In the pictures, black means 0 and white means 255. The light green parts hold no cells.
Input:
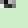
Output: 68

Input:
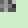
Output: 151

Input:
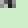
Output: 189

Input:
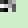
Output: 206

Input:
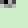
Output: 158

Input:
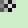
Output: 40

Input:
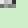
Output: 156

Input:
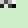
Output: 230

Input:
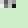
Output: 123
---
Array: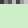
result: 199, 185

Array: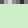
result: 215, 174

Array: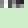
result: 254, 240

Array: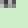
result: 194, 178

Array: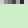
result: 220, 204

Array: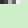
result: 241, 183

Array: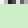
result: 243, 228

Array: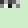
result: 244, 217

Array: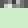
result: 232, 204

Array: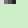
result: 223, 121
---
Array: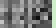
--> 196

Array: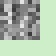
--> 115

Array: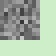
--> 146

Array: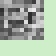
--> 118

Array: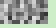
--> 180
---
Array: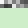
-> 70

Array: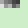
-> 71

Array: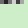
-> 63

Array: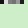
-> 30

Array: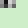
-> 59

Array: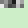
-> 69

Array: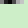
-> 33

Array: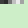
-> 60

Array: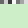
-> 103

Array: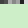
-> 65
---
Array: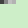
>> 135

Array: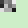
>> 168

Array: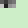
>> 33

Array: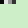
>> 227

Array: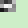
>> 67

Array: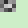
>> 89
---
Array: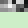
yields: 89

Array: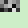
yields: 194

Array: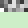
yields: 140

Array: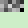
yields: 89

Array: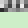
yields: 68

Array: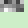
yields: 134

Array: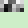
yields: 205

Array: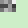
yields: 73

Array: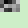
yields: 154

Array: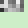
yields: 137
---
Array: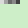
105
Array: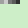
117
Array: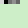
113
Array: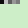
93
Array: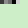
110
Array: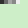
166
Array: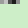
80
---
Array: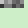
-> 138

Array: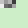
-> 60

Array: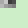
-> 76

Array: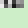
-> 146

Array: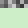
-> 85

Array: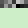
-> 100

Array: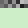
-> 173

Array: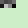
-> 110

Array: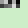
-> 5

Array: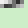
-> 126
